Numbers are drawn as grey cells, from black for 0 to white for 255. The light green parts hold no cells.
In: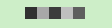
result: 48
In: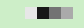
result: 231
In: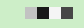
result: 194
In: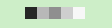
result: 38
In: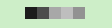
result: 28
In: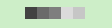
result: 66
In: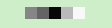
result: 134
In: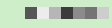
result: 86
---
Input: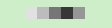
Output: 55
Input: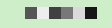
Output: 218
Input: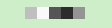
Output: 44
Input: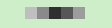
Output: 87
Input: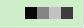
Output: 194
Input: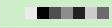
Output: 205
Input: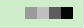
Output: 93
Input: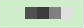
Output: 128
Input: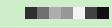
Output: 67
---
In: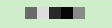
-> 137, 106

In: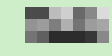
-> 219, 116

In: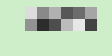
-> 165, 146

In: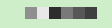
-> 63, 143

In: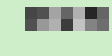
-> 101, 81

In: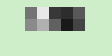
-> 88, 138

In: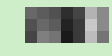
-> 138, 69

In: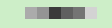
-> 211, 171

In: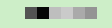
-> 148, 83
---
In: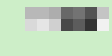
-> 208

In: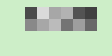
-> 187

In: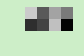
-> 192

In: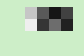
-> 109

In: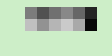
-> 181

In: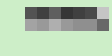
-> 175

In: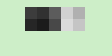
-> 72

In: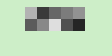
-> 222

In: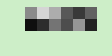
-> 116

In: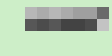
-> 87
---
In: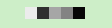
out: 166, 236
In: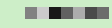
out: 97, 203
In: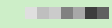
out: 129, 223
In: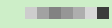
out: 150, 215
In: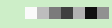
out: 63, 250
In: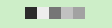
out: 118, 237
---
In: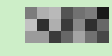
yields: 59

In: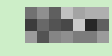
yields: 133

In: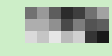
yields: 230

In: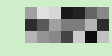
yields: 136

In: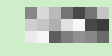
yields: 94

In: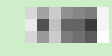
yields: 203

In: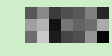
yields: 28
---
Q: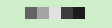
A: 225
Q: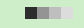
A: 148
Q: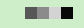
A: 139
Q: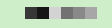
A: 114
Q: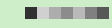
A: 185
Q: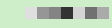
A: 212
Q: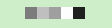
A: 159
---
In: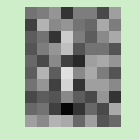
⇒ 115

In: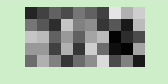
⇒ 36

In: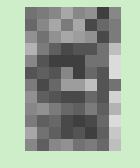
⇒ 114

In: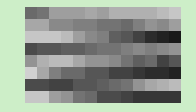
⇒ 106

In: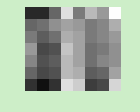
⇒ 40

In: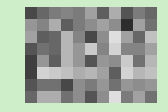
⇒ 72

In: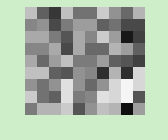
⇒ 192

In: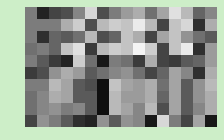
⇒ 124
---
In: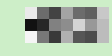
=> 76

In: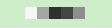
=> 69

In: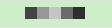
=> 107

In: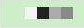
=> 171

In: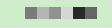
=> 41

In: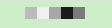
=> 26

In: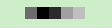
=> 160

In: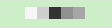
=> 144

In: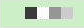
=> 150

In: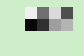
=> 158
